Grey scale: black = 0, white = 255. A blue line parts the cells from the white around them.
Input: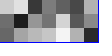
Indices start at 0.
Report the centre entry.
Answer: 116
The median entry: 138
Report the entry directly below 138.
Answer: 42
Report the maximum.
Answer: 244
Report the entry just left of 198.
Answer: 185
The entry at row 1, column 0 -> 110

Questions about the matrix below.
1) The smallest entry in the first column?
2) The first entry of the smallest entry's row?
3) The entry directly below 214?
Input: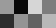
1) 45
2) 155
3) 98

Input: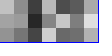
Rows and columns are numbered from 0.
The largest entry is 223
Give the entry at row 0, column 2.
62
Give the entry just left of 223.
126
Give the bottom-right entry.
178
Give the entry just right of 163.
155
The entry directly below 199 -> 105

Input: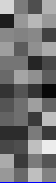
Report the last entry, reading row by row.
130
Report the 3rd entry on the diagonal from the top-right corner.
130
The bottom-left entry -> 152
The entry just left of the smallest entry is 51
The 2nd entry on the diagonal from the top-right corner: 184
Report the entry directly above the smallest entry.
92
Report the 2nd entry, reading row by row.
123
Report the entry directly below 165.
84
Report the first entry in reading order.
214
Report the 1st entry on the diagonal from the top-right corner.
177
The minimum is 7
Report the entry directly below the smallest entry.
99
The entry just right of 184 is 152
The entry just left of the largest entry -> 191
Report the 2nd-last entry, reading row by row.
191
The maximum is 236

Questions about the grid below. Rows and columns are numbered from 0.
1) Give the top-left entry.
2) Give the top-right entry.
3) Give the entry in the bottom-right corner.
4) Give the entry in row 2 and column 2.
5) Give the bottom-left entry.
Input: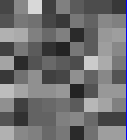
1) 70
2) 56
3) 158
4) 128
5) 177
